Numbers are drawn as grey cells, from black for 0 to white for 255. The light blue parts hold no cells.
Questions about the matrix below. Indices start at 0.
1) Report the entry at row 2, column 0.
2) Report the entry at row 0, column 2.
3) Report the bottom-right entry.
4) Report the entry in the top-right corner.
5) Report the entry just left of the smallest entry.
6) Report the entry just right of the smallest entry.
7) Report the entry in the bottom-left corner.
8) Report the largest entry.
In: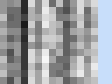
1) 192
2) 151
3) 192
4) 218
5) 109
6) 206
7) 138
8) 246

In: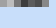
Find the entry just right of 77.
135
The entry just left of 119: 189
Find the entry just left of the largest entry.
161

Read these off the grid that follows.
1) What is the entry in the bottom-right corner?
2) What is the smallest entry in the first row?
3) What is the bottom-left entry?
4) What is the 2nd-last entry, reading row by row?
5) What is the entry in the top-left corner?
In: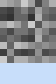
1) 144
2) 74
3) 202
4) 160
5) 175

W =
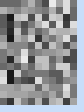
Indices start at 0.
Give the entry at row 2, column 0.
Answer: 91
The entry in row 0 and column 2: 105
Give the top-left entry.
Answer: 105
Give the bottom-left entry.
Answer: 105
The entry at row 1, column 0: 177
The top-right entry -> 120
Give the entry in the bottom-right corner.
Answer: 164
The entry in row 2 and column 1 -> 26
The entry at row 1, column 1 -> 150
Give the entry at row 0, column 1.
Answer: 105
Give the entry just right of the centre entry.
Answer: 150
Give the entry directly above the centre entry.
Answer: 193
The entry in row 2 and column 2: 193
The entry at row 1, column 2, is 134

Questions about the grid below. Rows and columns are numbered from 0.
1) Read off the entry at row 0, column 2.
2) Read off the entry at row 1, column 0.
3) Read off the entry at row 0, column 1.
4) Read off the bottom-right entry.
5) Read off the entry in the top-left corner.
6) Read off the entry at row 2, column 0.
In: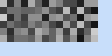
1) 128
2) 61
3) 45
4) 188
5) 188
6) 204

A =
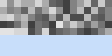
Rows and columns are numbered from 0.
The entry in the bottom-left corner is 227
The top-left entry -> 214
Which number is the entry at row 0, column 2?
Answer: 202
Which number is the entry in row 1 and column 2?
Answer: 145
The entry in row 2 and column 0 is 202
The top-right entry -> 115
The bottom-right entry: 171
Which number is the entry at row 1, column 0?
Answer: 171
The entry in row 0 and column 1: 145

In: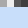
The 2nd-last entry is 87
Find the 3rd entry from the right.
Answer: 237
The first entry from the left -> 169

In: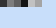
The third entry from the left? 95
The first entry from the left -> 50
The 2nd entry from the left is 125

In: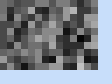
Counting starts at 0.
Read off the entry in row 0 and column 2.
73
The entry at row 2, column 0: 124
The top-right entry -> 124
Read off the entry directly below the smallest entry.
46
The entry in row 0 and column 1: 99
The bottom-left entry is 73
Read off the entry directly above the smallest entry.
137
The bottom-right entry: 73
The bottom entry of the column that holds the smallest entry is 193
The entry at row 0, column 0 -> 112
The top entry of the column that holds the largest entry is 46
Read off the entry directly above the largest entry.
165
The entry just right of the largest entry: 124
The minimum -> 5
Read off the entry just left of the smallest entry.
124
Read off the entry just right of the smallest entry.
34
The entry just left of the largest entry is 34
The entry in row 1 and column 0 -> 112
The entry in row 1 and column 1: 46

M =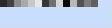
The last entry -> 96
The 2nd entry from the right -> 124
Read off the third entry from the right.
81
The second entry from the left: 67

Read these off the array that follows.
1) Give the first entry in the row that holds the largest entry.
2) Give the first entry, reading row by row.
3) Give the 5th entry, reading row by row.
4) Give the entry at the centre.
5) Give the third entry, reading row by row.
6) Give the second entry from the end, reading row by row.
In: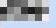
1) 129
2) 226
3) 198
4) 55
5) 100
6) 100

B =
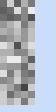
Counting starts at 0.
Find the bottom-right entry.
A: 205
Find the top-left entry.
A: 110
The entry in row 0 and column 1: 205
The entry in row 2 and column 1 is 96
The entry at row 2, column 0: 110
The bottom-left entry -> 205
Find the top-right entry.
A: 123
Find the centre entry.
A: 136
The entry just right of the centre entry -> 136
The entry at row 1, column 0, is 96
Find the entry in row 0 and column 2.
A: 96
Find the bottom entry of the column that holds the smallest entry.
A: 123
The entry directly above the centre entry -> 82
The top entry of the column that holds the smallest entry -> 176
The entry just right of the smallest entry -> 205
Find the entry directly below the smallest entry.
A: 163
